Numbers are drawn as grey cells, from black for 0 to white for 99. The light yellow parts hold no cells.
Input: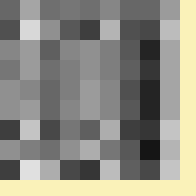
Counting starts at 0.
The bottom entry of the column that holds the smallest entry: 28
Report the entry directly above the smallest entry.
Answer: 21
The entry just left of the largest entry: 24
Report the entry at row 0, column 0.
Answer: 40
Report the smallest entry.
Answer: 8
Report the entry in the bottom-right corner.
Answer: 76
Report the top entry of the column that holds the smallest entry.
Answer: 40
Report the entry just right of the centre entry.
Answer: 52
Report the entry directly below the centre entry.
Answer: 60
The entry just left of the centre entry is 49
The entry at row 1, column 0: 31
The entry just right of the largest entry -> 67
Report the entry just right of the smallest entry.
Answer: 70
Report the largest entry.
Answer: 87
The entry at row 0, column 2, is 43
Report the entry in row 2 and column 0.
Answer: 52
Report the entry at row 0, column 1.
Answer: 64
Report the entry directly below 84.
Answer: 60
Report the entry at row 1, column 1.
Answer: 84
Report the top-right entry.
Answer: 60
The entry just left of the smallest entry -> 34

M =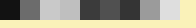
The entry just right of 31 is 20
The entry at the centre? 23

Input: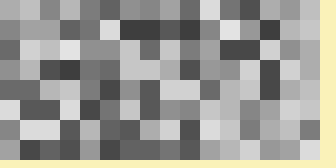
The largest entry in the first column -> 85
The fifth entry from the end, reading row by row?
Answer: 71
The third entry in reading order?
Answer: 52
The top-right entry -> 74
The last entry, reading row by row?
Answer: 85
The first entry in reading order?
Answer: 67
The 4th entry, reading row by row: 71
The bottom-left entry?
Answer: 63
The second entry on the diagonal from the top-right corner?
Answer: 71
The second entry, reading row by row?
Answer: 74
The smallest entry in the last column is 48

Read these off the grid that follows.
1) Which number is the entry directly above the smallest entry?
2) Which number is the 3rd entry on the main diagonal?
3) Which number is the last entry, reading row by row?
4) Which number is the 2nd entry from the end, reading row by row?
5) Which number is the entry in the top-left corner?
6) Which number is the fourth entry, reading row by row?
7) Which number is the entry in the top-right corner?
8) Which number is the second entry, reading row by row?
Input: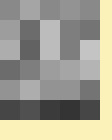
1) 57
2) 73
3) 27
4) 20
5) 53
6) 57
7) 53
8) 64

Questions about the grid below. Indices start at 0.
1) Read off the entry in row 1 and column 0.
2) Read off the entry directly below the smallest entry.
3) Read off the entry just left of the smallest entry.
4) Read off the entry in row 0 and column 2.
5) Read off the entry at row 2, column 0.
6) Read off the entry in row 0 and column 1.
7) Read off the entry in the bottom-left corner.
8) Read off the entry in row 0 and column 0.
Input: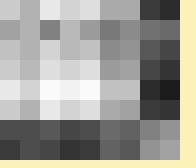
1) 63
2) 20
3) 17
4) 90
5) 75
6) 69
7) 23
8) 79
